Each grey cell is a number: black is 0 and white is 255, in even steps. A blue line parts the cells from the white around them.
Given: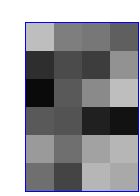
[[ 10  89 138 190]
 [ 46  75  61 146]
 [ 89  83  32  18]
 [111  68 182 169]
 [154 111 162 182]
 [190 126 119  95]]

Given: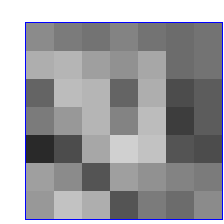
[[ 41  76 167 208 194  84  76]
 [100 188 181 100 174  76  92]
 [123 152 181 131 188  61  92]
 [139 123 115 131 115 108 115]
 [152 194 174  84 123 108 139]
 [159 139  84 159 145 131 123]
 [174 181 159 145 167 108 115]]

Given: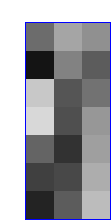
[[ 20 130  92]
 [ 35  92 188]
 [ 64  72 173]
 [100  50 159]
 [108 165 144]
 [200  85 114]
 [216  79 151]]

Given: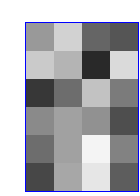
[[ 55 109 194 123]
 [ 71 167 230  93]
 [109 161 244 130]
 [138 161 145  78]
 [153 210 101  85]
 [202 180  41 218]]

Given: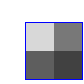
[[ 94  65]
 [216 120]]

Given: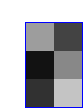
[[ 18 136]
 [ 49 196]
 [157  67]]
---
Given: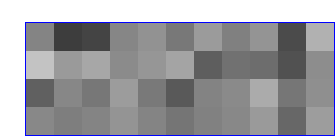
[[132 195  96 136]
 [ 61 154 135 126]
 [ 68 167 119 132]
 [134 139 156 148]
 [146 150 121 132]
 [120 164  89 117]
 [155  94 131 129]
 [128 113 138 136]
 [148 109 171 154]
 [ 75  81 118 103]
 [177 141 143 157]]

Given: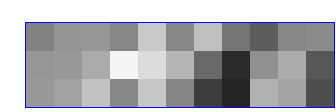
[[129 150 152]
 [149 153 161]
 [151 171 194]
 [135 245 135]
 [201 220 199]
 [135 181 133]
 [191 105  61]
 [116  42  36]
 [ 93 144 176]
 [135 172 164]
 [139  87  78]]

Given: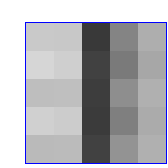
[[201 214 190 208 186]
 [200 207 191 204 187]
 [ 57  65  61  59  65]
 [132 122 142 127 147]
 [174 167 176 171 176]]

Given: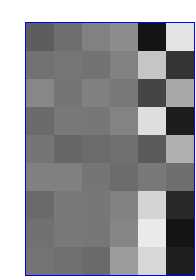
[[ 93 114 135 107 117 128 106 113 116]
 [110 118 117 121 103 128 121 121 112]
 [129 115 128 119 108 117 119 119 106]
 [140 129 120 131 112 108 129 134 156]
 [ 20 197  69 222  90 121 212 234 215]
 [227  52 168  29 175 111  40  20  31]]

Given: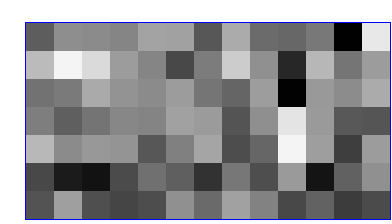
[[ 93 187 114 126 184  72  83]
 [142 244 122  95 139  27 159]
 [139 218 170 116 152  18  79]
 [133 156 147 135 148  75  69]
 [163 133 139 132  87 112  77]
 [161  72 156 161 128  95 144]
 [ 87 124 117 155 165  50 106]
 [171 204 101  84  77 119 161]
 [107 144 157 143 102  78 130]
 [103  39   2 228 244 154  72]
 [120 183 153 154 158  20  98]
 [  1 117 140  88  62  97  60]
 [232 156 171  85 156 144  75]]

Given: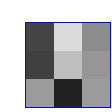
[[ 68  64 155]
 [219 190  33]
 [140 150 155]]

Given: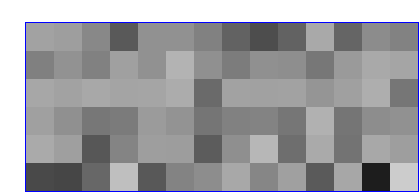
[[162 128 167 160 170  73]
 [158 146 162 144 159  70]
 [136 129 168 119  87 103]
 [ 89 160 164 123 132 191]
 [145 145 165 155 158  88]
 [145 179 172 147 157 131]
 [129 144 106 117  92 141]
 [ 98 124 162 129 143 168]
 [ 77 144 161 131 183 134]
 [ 98 142 162 118 110 160]
 [169 119 149 177 170  90]
 [101 154 160 117 115 167]
 [140 169 174 141 168  29]
 [130 165 118 145 158 204]]
